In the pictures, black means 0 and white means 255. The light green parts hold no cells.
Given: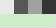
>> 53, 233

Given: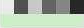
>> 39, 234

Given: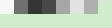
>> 175, 247

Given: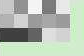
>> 233, 64

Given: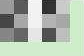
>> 202, 134

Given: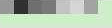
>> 163, 151

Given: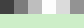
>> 147, 64
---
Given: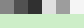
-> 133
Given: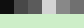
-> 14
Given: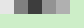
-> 230
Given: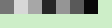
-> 116
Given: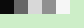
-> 10
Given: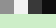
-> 144
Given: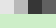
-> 229
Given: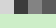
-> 213
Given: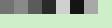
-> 115
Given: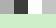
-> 175
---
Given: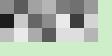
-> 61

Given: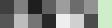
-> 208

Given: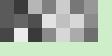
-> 215

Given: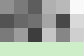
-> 72

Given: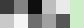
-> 161

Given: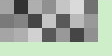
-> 186

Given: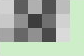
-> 112
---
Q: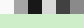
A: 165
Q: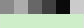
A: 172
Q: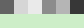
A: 214
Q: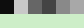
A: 200
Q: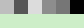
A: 86
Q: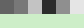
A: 120
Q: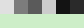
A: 124
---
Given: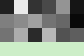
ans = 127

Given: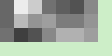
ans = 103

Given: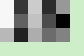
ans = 247

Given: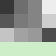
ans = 86

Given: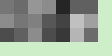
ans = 140

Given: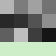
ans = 40

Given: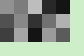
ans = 81

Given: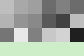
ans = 179

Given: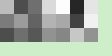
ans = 123

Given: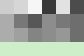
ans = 172
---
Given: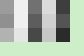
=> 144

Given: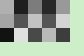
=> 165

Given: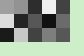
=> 220

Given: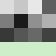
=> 125

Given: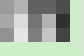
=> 168

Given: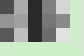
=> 148

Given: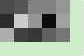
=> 44

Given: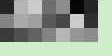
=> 131
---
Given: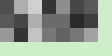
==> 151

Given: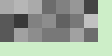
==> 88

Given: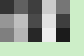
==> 127

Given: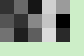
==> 114

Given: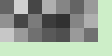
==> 199

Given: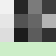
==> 221

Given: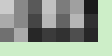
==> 112
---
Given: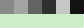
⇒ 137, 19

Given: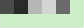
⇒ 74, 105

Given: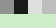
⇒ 145, 189

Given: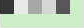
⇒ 54, 86

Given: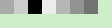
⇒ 170, 114

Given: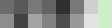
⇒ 108, 227

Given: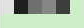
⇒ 225, 61

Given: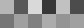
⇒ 182, 160
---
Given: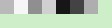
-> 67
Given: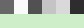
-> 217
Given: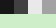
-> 233
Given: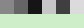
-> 63
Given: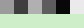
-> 8
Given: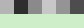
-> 148
